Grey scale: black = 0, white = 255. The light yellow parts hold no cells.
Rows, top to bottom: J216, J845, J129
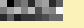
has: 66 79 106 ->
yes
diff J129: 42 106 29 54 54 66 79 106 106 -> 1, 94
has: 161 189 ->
yes
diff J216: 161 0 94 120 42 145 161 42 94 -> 0, 175
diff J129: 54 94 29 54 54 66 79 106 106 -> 0, 42

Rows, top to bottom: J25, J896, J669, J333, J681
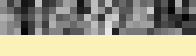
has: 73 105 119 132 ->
yes
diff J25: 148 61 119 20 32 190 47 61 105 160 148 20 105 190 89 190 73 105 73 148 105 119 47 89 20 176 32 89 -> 27, 105
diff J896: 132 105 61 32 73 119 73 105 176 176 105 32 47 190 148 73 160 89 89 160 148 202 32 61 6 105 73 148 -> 25, 119
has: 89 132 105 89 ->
no
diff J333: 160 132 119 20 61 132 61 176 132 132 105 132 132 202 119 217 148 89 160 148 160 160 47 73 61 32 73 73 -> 13, 190
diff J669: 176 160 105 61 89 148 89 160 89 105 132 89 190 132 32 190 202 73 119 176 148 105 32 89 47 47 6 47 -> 14, 47
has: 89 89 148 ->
yes

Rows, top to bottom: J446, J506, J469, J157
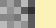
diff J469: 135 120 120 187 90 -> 1, 135
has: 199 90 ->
no
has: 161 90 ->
no
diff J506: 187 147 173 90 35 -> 4, 48

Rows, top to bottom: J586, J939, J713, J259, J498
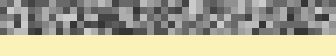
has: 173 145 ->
yes
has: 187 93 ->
yes
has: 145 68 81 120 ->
no
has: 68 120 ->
yes

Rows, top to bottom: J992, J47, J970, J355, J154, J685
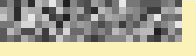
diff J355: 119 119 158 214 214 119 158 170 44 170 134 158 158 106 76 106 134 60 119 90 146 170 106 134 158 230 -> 12, 146
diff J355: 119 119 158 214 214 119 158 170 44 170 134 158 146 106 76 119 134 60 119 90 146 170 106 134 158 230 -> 15, 106
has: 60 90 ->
yes
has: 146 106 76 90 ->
no

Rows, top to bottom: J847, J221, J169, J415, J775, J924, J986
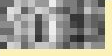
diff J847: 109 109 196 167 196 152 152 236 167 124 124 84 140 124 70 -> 12, 152
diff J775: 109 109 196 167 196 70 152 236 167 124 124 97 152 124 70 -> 11, 84
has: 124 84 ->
yes
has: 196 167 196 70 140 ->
no
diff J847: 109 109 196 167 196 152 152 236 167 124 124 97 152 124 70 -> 11, 84
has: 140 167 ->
yes
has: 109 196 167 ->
yes

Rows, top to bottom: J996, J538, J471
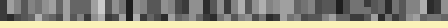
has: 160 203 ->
yes
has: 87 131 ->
yes
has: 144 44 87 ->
yes

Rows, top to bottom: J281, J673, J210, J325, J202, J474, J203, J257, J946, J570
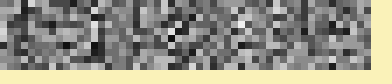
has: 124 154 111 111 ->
no
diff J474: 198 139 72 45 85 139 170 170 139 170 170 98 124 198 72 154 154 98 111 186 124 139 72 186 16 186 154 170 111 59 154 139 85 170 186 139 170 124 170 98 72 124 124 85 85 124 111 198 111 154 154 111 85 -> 23, 170
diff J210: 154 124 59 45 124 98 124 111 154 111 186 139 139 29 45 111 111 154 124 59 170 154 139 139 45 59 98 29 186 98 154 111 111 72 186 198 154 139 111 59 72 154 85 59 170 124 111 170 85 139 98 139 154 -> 46, 98

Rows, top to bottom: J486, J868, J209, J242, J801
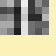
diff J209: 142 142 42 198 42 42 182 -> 0, 127
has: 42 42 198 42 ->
no
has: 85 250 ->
no
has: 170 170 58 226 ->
yes
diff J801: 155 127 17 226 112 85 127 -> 2, 30
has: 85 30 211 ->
yes
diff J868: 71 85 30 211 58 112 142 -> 5, 100

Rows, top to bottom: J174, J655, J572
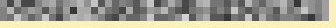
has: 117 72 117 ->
no
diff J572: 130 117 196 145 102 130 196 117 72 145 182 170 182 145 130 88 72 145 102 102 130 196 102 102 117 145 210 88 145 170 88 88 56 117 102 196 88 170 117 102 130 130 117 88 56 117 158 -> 13, 158
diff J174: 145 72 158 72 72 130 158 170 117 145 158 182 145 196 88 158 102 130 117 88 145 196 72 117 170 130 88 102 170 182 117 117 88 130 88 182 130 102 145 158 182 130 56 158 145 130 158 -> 26, 72
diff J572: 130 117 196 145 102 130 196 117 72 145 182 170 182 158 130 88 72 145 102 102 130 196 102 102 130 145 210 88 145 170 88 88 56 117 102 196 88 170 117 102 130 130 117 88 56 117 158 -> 24, 117
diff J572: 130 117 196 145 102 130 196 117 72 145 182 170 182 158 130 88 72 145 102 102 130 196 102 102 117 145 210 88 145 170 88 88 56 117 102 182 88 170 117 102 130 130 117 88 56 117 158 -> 35, 196
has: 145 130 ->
yes

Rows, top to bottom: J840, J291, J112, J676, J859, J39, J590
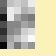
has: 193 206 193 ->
yes
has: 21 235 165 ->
yes
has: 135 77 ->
no
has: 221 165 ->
no
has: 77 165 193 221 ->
yes

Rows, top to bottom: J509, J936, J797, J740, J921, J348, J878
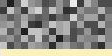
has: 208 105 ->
yes
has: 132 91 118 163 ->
yes
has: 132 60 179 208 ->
yes
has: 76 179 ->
yes
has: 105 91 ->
yes
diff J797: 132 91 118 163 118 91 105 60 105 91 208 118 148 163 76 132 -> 12, 163
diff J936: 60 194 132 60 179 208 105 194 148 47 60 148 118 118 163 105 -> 14, 179

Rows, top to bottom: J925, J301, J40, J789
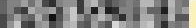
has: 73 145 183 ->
no
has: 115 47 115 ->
no
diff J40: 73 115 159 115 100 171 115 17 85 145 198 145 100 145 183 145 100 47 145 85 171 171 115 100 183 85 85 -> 18, 130
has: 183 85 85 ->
yes
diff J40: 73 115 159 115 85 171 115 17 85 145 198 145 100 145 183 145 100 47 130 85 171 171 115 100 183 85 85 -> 4, 100
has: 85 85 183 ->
no
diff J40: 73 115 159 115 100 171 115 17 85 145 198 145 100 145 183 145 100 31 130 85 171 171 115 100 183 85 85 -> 17, 47

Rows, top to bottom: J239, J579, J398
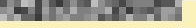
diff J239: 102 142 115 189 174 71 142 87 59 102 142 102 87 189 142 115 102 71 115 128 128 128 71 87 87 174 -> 0, 87
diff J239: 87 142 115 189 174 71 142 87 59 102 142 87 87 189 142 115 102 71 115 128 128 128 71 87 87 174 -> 11, 102
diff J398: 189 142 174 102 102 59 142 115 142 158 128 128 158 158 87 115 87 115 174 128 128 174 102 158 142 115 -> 12, 142
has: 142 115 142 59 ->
no
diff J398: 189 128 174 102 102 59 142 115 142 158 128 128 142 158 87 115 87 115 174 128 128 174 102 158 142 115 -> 1, 142
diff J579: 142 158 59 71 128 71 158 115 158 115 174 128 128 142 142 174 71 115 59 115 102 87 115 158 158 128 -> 17, 128

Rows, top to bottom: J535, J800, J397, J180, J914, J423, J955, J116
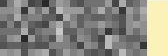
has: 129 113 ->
yes
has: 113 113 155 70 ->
yes
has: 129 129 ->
yes

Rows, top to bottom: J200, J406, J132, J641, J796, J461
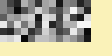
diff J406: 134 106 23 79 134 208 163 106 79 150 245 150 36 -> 2, 10
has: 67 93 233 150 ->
yes
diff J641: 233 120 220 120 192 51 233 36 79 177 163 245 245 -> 10, 177
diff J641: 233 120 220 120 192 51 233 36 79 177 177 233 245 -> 11, 245
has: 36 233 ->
no
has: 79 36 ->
no
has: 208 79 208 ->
no

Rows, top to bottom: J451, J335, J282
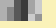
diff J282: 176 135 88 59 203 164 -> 5, 149
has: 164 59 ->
no
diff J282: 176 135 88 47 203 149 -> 3, 59

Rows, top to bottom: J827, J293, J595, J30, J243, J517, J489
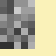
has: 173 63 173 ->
yes
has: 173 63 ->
yes

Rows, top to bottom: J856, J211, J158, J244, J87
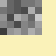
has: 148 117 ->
no
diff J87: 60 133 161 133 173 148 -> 1, 148
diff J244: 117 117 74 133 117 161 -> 0, 133
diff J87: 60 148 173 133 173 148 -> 2, 161

